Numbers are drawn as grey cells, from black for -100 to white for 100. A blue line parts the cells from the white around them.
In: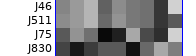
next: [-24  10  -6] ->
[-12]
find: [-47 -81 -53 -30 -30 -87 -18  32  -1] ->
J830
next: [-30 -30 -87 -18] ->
[32]
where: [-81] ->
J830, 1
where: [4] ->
J46, 0
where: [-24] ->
J46, 3
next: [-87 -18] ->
[32]

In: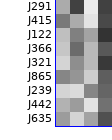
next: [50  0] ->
[28]
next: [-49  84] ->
[-49]
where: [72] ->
J239, 1
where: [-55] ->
J321, 3
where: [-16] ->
J366, 1

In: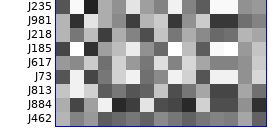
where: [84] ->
J185, 5
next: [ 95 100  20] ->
[54]
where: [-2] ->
J462, 12

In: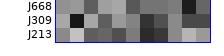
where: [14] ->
J668, 0
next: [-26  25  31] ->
[-31]
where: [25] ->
J668, 3

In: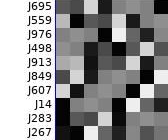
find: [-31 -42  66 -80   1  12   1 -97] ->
J695
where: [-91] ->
J283, 4
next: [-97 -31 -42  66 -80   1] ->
[12]

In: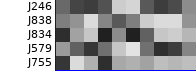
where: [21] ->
J579, 0
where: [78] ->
J579, 5
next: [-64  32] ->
[38]

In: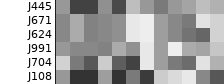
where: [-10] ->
J624, 9
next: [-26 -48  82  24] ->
[-4]
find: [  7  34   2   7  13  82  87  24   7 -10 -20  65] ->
J624

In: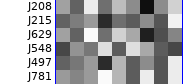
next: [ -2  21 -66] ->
[-13]
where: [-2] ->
J215, 1
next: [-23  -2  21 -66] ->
[-13]
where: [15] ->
J548, 1
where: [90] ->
J215, 8

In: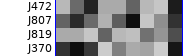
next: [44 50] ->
[-11]
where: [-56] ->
J370, 2
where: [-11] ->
J819, 6
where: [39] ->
J807, 3
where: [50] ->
J819, 5
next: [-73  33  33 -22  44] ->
[55]

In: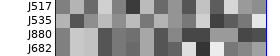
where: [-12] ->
J880, 5
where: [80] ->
J535, 14

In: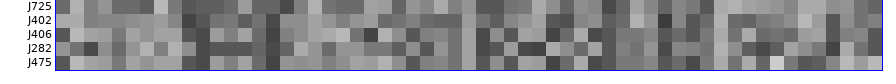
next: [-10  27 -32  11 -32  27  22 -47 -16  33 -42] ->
[-32]
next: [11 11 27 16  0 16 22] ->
[-16]
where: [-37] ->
J402, 36

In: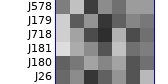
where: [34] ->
J181, 1
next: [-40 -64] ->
[40]
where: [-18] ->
J26, 0
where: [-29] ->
J179, 1
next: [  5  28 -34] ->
[-12]

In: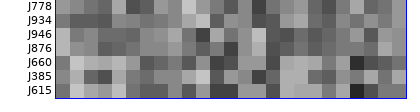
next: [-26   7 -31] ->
[19]
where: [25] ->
J660, 20
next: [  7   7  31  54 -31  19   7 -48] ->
[-20]
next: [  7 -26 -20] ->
[-10]
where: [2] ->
J934, 5
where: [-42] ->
J660, 15

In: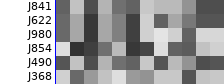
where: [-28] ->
J854, 9
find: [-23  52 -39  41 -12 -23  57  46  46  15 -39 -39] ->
J841

